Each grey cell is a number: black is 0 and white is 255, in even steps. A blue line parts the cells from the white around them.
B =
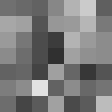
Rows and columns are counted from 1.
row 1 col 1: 113
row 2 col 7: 121
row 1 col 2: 106
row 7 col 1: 109
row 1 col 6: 203
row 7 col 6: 92
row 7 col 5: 73
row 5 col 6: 55
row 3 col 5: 178
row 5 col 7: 85
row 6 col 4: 98
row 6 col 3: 226
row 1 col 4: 135
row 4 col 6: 143
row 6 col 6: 104

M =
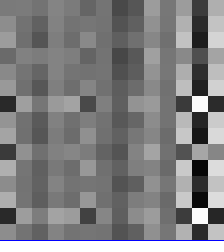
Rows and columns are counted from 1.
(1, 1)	122
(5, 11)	119
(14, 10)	156
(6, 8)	93
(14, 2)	157
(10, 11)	113
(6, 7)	113
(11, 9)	127
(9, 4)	124
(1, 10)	156
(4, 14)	164
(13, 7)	112
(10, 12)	82
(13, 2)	116
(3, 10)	135
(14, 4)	163
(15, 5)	115
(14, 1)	41
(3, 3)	85
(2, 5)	115
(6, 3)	87
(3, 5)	109
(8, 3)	90
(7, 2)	159
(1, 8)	73
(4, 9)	88
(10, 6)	124
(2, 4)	130
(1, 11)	119
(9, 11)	108
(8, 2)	113
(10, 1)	58
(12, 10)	145
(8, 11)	115
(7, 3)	118
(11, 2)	117
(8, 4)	129

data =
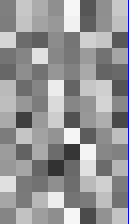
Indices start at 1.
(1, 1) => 127
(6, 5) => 100
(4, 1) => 116
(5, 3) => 114
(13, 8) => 113
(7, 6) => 149
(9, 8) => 190
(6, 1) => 186
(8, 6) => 152
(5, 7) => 100
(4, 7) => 114
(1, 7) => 143
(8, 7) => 174
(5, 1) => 103
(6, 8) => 85
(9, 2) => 197
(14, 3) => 158
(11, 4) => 50
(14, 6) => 75
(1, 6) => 86
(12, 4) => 143
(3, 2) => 108
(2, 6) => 94
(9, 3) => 162
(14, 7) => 146
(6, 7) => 207
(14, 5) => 246
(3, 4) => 140
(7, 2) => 151
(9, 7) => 141
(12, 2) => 121
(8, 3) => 154
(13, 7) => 191

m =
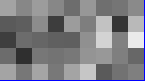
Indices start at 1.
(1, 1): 163
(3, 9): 235
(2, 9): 185
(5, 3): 165
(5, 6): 198
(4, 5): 120
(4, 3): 119
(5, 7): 90
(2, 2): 94
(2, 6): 126
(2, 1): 90
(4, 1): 108
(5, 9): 127
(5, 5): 164

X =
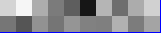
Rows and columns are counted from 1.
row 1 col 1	212
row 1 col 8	110
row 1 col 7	181
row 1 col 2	246
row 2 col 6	129
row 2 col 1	118
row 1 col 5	94

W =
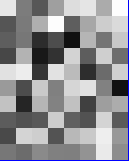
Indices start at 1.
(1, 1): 231
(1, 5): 221
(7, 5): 193
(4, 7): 207
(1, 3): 87
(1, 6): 229
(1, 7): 171
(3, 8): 200
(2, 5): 94
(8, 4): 205
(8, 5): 96
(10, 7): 234
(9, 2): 212
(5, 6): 45
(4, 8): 109
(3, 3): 44
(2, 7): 205
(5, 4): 226
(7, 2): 37
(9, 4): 83
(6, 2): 76
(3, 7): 116
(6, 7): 129
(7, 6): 64

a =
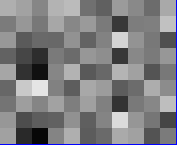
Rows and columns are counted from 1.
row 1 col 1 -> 175
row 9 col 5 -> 175
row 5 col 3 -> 16
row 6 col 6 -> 168
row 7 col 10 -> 135
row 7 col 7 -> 128
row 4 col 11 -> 151
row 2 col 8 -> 56
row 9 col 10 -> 83
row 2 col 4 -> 167
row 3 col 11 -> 79
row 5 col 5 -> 179
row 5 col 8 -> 180
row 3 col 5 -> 146
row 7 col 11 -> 190
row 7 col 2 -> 158
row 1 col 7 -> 96
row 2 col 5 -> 135
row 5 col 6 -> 89
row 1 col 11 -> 169
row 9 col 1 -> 161
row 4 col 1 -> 98
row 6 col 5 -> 93
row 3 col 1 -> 152
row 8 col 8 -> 219
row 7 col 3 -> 133
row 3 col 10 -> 120
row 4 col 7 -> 142
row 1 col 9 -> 137
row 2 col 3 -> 120
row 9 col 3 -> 7
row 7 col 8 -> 51
